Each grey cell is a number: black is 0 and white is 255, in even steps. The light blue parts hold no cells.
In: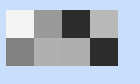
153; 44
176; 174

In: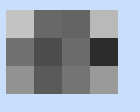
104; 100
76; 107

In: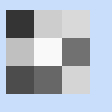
205; 217
249; 113

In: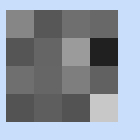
87; 111
101; 155

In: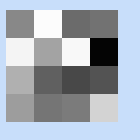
252; 107
163; 248

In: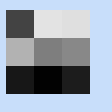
227; 223
126; 136

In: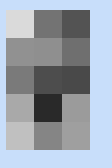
115; 83
143; 111

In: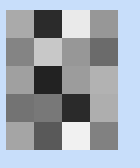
43; 234
200; 151
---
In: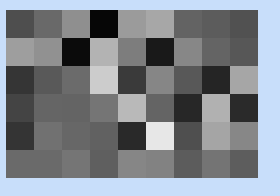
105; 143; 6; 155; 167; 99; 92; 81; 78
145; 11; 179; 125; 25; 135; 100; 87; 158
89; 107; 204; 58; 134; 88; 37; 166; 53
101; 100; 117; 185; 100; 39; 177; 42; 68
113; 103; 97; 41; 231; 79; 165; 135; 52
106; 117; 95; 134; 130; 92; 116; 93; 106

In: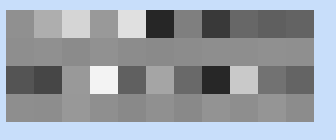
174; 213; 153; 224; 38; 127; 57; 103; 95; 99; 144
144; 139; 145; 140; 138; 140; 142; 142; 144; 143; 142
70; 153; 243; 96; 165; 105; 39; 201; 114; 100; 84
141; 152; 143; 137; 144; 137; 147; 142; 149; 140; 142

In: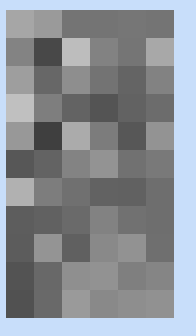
154; 116; 116; 118; 116; 166
72; 189; 130; 117; 168; 131
103; 142; 115; 100; 130; 158
126; 99; 84; 98; 108; 192
63; 171; 124; 87; 147; 152
99; 131; 147; 113; 121; 87
125; 112; 98; 97; 110; 177
97; 106; 130; 113; 110; 93
148; 96; 137; 146; 111; 92
104; 143; 146; 127; 133; 83
105; 154; 137; 142; 145; 81

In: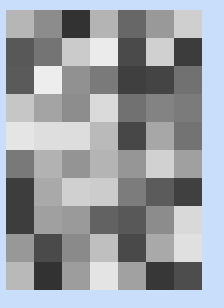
140; 50; 180; 103; 153; 207; 182
116; 203; 235; 74; 208; 60; 88
237; 145; 122; 63; 68; 113; 90
164; 141; 218; 113; 131; 123; 198
222; 221; 186; 71; 167; 115; 229
178; 148; 180; 150; 209; 160; 121
169; 208; 204; 124; 91; 64; 61
160; 154; 98; 88; 140; 217; 61
74; 138; 191; 73; 169; 224; 152
50; 157; 228; 161; 55; 77; 185

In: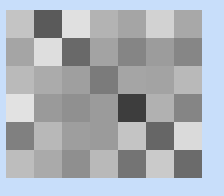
90; 224; 179; 165; 210; 168; 196
222; 105; 163; 133; 156; 134; 165
171; 159; 123; 165; 163; 185; 186
154; 144; 155; 61; 177; 133; 226
184; 158; 155; 196; 102; 218; 128
170; 143; 185; 116; 202; 107; 189

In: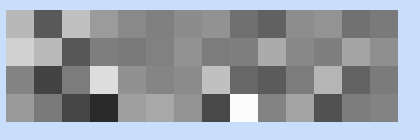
89; 192; 155; 137; 128; 140; 146; 112; 97; 141; 147; 113; 122; 184
185; 87; 126; 121; 129; 146; 124; 127; 171; 136; 127; 164; 143; 209
67; 124; 221; 145; 133; 140; 192; 103; 91; 124; 181; 99; 123; 132
121; 70; 42; 159; 168; 147; 72; 252; 131; 163; 81; 125; 131; 154

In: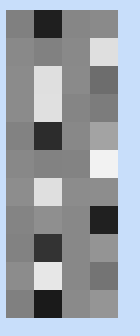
31; 134; 138; 128
129; 137; 223; 137
223; 138; 109; 139
224; 133; 124; 139
44; 136; 163; 130
130; 131; 242; 136
223; 140; 141; 141
143; 136; 32; 132
51; 136; 148; 130
231; 136; 116; 140
26; 138; 149; 128

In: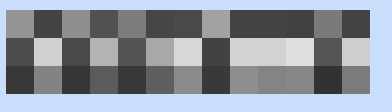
67; 142; 81; 124; 70; 73; 162; 67; 67; 65; 122; 67; 148
208; 73; 179; 84; 168; 215; 66; 211; 210; 222; 85; 206; 77
131; 54; 91; 56; 95; 139; 57; 142; 132; 135; 50; 123; 56
